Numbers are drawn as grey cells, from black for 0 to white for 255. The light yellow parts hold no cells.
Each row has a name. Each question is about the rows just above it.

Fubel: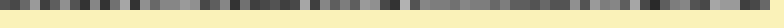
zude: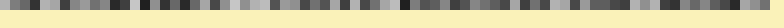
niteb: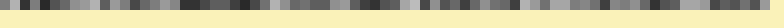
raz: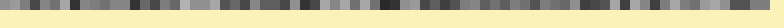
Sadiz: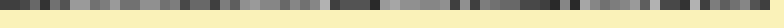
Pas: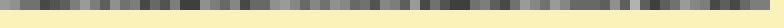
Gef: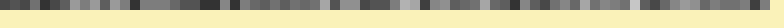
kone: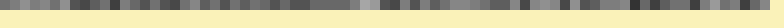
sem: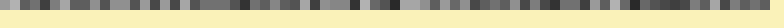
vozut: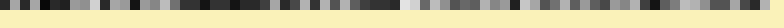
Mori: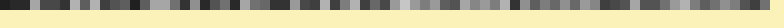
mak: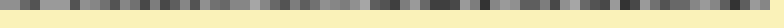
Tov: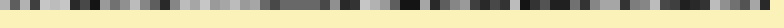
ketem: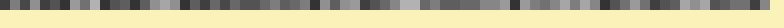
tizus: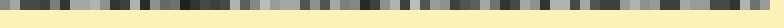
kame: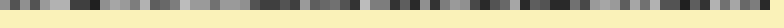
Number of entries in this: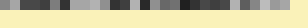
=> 29
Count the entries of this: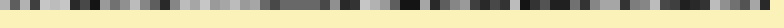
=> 77

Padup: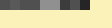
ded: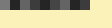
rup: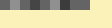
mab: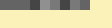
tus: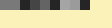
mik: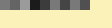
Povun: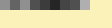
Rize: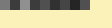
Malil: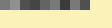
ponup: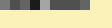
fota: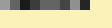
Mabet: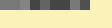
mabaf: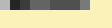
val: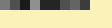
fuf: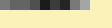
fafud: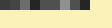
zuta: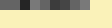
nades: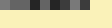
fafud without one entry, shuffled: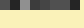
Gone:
[109]
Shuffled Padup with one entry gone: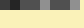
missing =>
[89]
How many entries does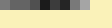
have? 9
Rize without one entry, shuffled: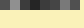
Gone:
[49]
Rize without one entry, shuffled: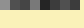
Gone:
[49]
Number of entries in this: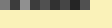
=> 9
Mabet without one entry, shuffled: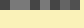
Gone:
[132]

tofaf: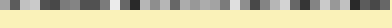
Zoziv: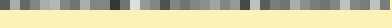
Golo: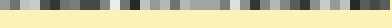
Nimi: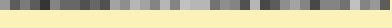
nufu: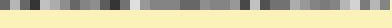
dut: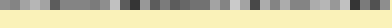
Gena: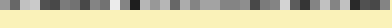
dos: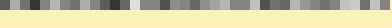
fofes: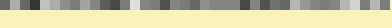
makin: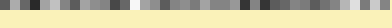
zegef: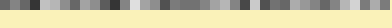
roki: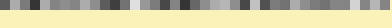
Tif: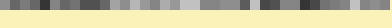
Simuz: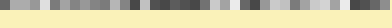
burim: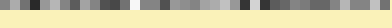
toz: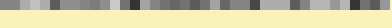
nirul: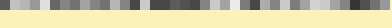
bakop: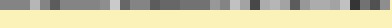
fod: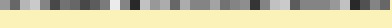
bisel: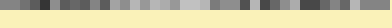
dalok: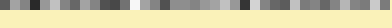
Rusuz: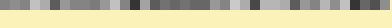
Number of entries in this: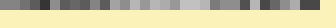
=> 32
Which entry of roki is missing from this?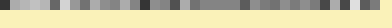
[63]
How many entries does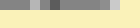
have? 12
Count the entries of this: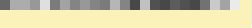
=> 24
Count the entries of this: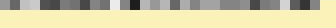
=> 32
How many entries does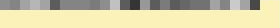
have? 26
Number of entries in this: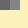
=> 2

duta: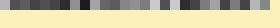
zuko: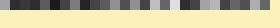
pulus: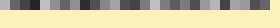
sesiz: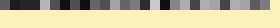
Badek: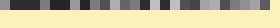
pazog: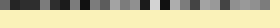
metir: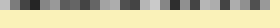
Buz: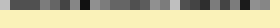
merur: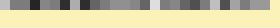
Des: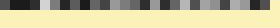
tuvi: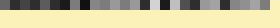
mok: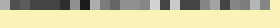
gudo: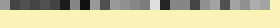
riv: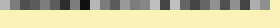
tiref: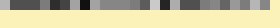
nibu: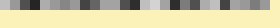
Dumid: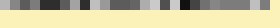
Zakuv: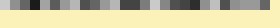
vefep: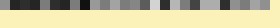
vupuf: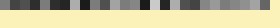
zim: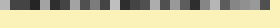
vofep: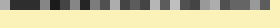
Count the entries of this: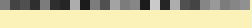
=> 25
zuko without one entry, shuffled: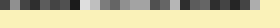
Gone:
[57]
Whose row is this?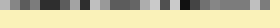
Dumid
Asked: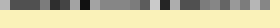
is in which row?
tiref
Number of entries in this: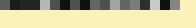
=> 18
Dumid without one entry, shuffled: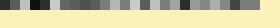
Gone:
[113]

